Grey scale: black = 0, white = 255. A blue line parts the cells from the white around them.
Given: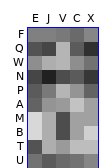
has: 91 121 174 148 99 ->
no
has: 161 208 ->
yes
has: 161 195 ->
no
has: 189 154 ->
no
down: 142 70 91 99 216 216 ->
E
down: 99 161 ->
X
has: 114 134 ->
yes

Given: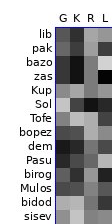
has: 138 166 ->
yes
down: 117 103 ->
R
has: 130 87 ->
yes
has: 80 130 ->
yes
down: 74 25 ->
G
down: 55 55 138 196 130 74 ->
G

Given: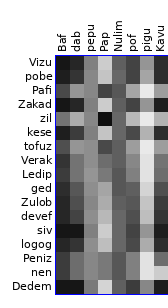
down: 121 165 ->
Pap
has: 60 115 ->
yes
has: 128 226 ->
yes
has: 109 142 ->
no
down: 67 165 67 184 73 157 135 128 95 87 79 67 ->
pof

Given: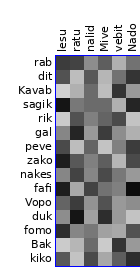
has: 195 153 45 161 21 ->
no
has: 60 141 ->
yes
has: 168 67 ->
yes
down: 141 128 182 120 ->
vebit

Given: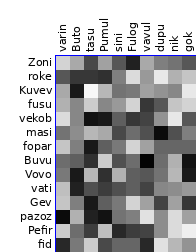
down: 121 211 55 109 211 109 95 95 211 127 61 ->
Fulog
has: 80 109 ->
yes

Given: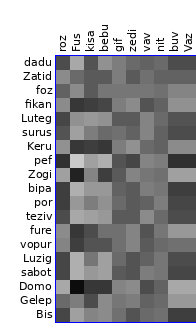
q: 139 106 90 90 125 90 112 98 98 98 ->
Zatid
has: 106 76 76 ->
yes
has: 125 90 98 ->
no
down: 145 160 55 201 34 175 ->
Fus
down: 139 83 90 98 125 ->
vav
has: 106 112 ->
yes

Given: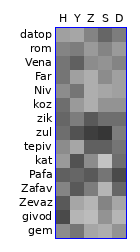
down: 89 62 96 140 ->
Z
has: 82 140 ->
yes

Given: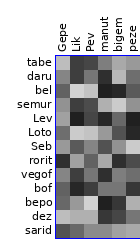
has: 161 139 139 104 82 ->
no
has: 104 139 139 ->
yes
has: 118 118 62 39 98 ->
no
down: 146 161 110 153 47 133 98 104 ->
Gepe
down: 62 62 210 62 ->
Lik
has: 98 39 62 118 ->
yes

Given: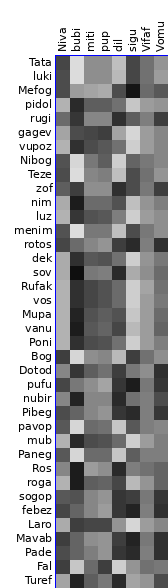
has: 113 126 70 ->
no
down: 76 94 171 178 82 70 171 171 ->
Niva
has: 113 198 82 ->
no

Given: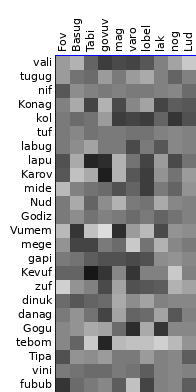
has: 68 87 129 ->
yes
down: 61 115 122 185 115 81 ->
lobel
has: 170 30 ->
yes
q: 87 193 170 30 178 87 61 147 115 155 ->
Karov
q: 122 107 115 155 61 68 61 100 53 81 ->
kol

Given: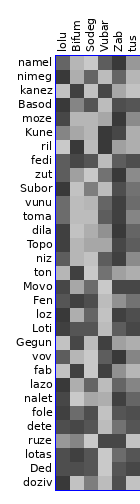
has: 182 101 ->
yes
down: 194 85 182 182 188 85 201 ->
Sodeg

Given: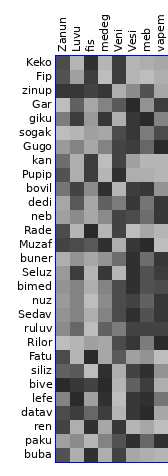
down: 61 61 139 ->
fis
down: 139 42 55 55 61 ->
Vesi
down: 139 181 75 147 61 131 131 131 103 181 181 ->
Luvu
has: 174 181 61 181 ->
no
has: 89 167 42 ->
no
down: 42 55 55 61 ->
Vesi

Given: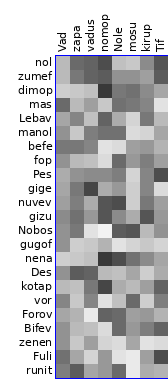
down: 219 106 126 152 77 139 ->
Nole
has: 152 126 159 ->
yes
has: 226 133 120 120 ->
no
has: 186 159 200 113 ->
yes
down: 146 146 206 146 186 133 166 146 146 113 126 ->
Vad
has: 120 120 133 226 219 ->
yes
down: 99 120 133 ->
vadus

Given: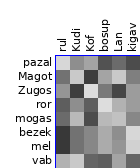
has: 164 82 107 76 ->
yes
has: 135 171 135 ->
no

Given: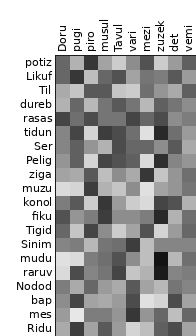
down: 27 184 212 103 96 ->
zuzek
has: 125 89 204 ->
yes

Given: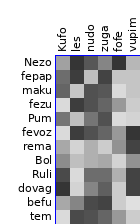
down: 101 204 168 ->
zuga
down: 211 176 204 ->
fofe
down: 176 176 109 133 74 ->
nudo
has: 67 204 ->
yes
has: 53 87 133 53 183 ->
yes
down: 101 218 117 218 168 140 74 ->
Kufo
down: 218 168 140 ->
Kufo

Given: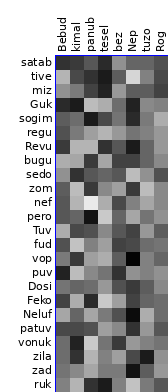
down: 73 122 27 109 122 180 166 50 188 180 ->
kimal
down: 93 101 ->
tuzo
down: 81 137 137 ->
Rog
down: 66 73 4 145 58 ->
Nep
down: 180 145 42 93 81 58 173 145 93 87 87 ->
Bebud

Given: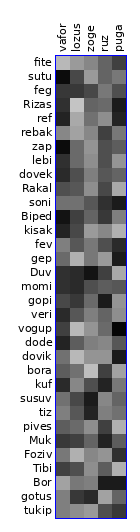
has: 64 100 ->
yes
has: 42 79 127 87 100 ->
yes
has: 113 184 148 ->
yes
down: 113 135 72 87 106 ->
lozus

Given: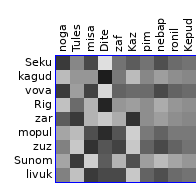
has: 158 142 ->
yes
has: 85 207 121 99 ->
yes
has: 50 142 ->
yes
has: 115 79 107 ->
yes
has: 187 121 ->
no
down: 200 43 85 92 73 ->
Dite

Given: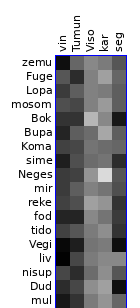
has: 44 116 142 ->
no
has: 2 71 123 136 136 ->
yes

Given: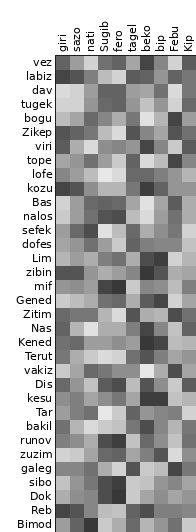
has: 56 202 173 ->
yes
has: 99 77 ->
yes
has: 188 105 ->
yes
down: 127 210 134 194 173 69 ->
giri
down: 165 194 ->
beko
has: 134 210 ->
yes

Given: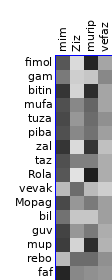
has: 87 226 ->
yes
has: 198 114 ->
no
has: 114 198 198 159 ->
yes
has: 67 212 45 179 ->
no
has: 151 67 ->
no

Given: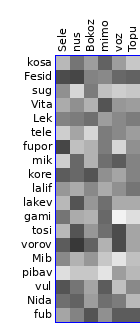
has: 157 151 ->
no
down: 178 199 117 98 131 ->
nus
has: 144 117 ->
yes
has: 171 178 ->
yes
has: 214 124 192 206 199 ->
yes
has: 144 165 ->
yes
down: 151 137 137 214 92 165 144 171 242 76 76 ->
voz

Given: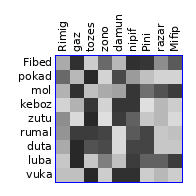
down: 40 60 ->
tozes
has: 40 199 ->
yes
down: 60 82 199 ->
tozes
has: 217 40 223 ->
yes
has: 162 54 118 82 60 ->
no
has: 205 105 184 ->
yes

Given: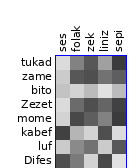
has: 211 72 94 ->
yes
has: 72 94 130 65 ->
no
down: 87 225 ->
sepi
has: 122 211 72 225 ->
yes
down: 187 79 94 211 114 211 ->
zek

